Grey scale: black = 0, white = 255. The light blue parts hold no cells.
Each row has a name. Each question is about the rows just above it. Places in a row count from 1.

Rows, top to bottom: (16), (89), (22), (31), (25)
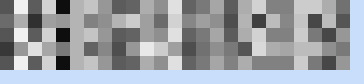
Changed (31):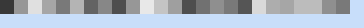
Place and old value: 12, 204
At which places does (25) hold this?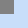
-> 17 19 20 21

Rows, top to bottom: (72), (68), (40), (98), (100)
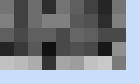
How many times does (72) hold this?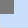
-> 0
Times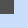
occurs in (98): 1
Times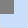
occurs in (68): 4
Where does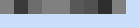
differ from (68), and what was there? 2, 65
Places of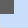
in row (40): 1 3 4 7
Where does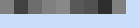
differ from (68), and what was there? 5, 128
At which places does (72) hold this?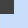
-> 2 7

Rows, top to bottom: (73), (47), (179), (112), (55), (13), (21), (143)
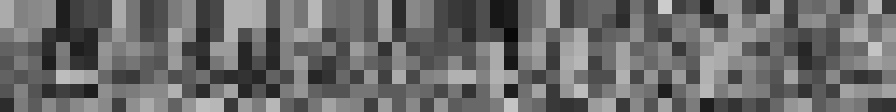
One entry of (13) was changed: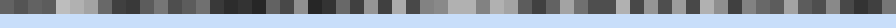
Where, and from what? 56, 84
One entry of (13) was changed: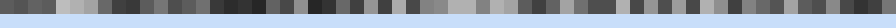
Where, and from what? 1, 98
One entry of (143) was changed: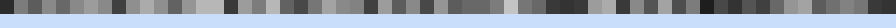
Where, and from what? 15, 189
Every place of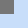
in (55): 5 10 16 30 35 55

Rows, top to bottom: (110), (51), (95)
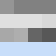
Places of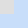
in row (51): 1 2 3
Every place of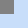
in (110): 2 3 4

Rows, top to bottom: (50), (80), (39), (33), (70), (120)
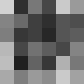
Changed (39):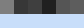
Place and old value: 4, 39
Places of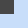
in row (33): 2 5
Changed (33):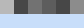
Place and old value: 6, 132
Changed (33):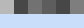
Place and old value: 6, 132

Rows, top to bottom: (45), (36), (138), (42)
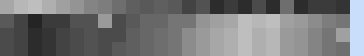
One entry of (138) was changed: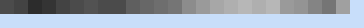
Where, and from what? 18, 190
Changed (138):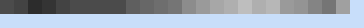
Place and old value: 7, 82
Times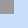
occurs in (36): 2
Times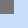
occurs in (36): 3

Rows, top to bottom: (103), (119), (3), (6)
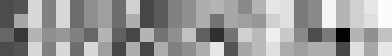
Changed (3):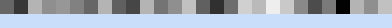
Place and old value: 17, 116
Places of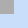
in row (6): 10 12 15 21 23 24
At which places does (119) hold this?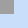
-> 8 18
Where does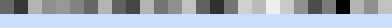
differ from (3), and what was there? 22, 137
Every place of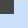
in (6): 9 11 25
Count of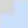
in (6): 3
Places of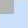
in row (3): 3 8 11 26

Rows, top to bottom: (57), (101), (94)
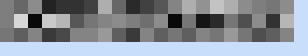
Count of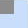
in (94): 0
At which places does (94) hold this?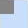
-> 3 6 7 11 15 21
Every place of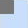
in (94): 1 13 16 18
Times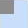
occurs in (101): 3
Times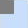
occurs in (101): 2

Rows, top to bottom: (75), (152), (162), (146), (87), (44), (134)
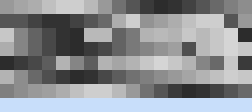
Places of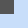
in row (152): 1 2 7 17
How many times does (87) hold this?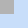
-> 4
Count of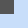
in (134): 2
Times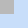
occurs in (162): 4
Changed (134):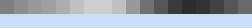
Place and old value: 9, 185
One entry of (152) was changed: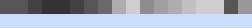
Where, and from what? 11, 147

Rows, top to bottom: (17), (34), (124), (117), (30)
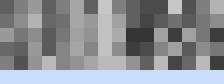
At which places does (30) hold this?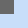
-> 14
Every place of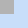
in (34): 3
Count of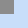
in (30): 0
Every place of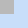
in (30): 4 8 9 12 15
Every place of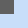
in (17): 1 4 7 10

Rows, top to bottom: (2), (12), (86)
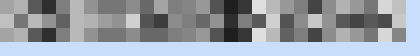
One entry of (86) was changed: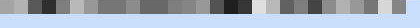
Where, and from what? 7, 146
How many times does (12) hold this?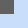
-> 1

